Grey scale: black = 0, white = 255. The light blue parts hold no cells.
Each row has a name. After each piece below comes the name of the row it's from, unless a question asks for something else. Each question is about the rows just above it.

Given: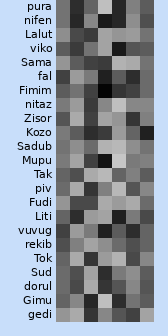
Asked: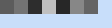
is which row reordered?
Gimu
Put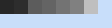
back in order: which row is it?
pura
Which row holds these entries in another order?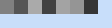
Zisor
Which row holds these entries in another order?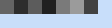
vuvug

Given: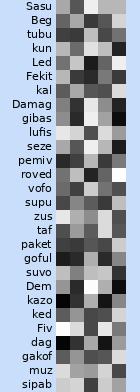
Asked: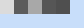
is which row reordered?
kal
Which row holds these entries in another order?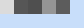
gakof
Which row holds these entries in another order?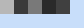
pemiv
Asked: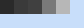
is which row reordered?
pemiv
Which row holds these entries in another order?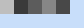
supu
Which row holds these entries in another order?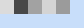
muz

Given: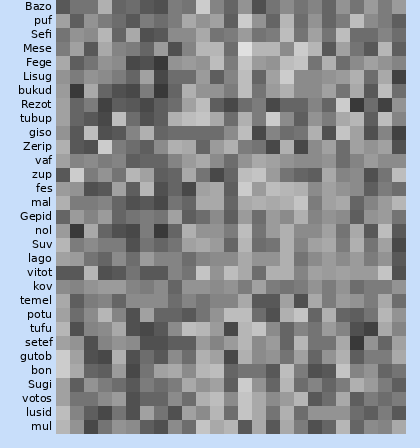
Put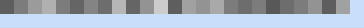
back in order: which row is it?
Sugi
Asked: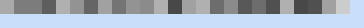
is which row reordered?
gutob
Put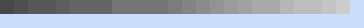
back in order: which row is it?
bon

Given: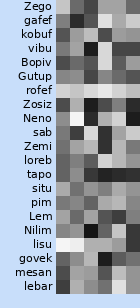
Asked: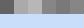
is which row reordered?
pim
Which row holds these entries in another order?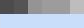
kobuf

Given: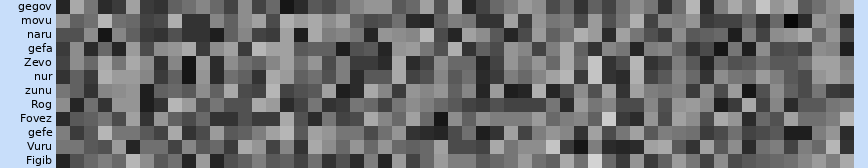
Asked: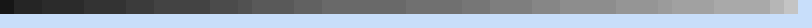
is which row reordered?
gegov
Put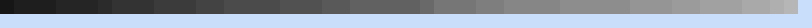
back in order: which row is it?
zunu
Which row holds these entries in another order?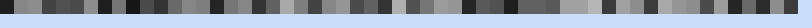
gefa
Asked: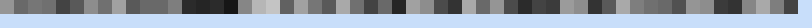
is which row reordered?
Zevo
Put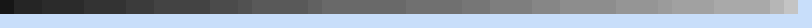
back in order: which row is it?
Zevo
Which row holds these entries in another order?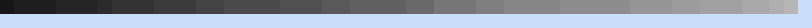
gefa
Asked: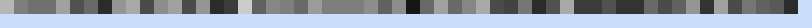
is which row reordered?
Fovez

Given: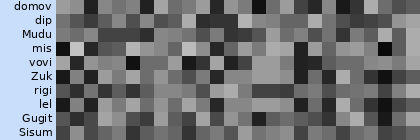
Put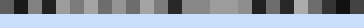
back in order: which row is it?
lel
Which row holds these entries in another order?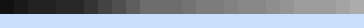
domov
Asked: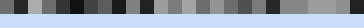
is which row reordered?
Zuk
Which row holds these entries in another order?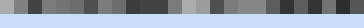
rigi

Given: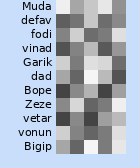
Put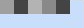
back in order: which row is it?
Bope
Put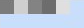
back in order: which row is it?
fodi
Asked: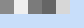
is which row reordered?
Zeze
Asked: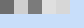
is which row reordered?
Garik

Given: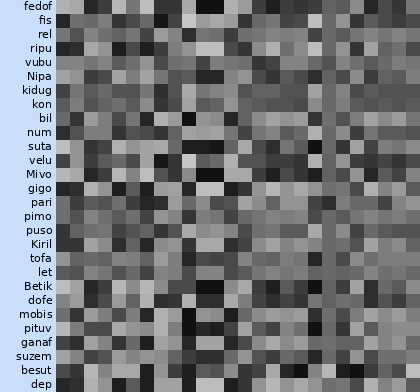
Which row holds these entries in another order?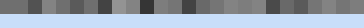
pimo
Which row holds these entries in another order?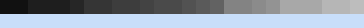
besut
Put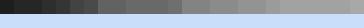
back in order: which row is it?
ganaf
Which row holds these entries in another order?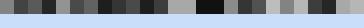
Mivo

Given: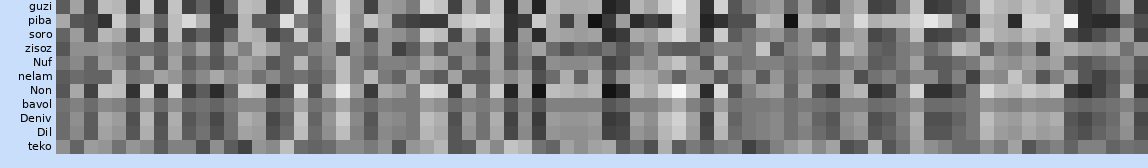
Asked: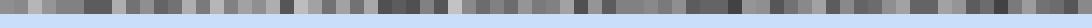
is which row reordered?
Nuf
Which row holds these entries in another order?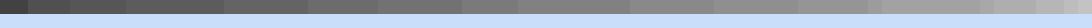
Nuf
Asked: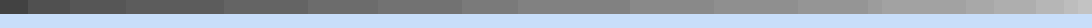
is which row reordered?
teko
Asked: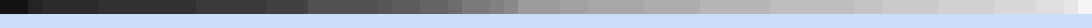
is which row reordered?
Non

